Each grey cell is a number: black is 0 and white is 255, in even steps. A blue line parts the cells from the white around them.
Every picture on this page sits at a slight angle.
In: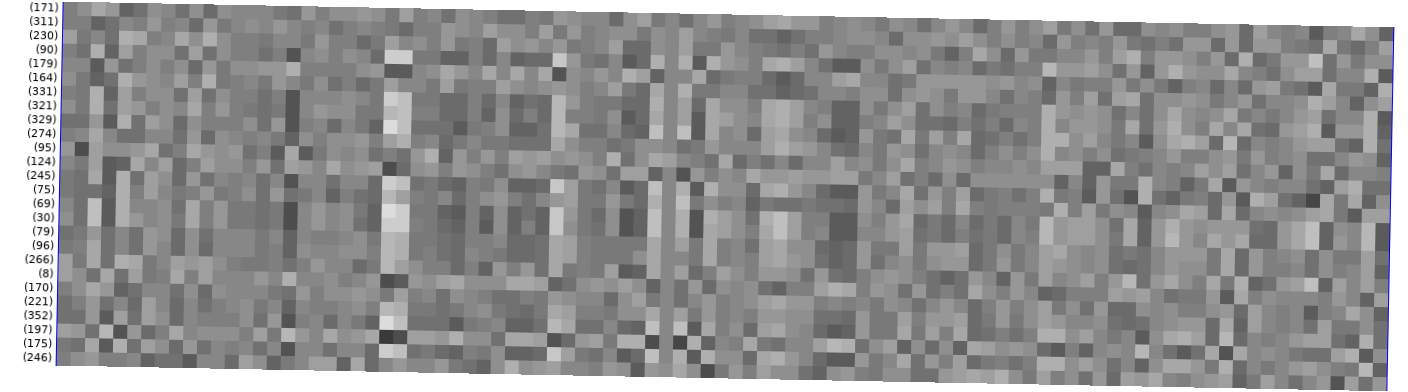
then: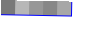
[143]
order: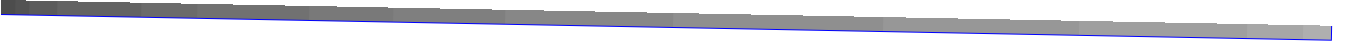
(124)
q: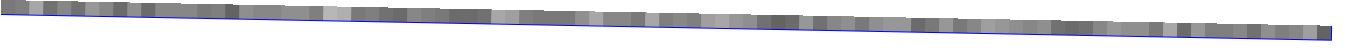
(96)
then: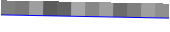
[127]
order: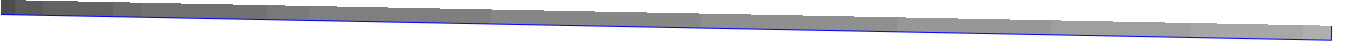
(8)
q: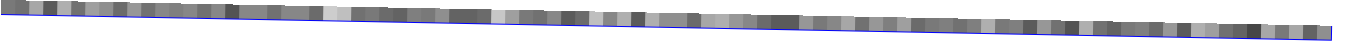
(245)

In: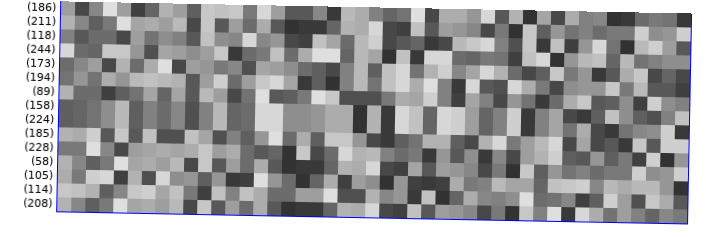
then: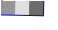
[172]
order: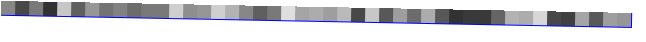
(58)
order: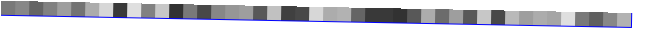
(208)
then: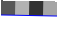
[72]

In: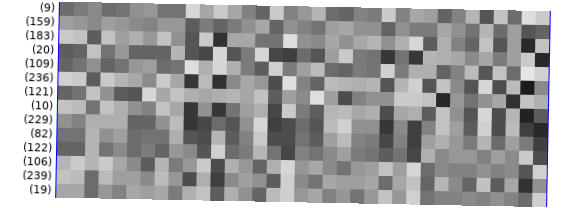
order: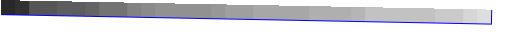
(183)
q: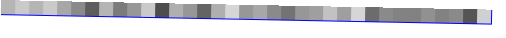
(106)
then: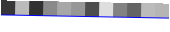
[175]
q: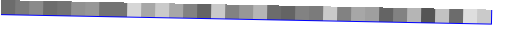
(9)
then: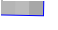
[175]
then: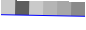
[202]
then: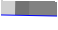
[138]

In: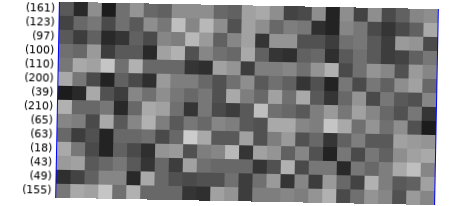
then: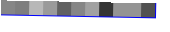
[81]
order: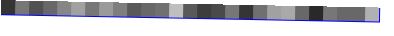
(210)
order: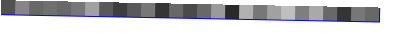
(43)

